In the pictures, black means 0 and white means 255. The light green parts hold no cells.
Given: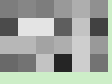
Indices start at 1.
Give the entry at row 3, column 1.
183
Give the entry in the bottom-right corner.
115
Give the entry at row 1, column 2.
134
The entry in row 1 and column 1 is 125
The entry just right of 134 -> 125
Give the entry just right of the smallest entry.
206
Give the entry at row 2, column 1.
75

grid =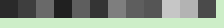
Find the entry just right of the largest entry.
179
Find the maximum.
198

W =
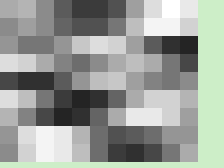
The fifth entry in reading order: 59
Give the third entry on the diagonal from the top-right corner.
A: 91
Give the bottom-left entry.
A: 139
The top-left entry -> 171
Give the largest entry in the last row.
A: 244
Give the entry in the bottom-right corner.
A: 171
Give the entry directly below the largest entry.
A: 244
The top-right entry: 233
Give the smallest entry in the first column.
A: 71
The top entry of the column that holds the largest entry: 255
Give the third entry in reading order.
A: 139
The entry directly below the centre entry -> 48
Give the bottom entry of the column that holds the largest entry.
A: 118
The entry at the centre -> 190
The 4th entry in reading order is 91
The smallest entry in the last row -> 48
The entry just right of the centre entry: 199

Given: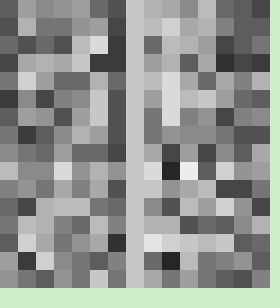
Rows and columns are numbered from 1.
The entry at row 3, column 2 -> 81
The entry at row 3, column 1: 105
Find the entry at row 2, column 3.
117
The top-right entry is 70
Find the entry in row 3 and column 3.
105
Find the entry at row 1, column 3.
138
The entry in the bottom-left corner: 147
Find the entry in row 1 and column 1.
93
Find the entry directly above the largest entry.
158
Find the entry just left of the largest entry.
38
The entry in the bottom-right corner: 129
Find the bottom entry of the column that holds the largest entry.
158
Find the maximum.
237
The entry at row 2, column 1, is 81
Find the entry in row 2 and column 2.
178

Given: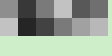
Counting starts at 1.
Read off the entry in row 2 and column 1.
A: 194
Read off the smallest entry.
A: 37
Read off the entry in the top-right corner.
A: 111
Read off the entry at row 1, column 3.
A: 122
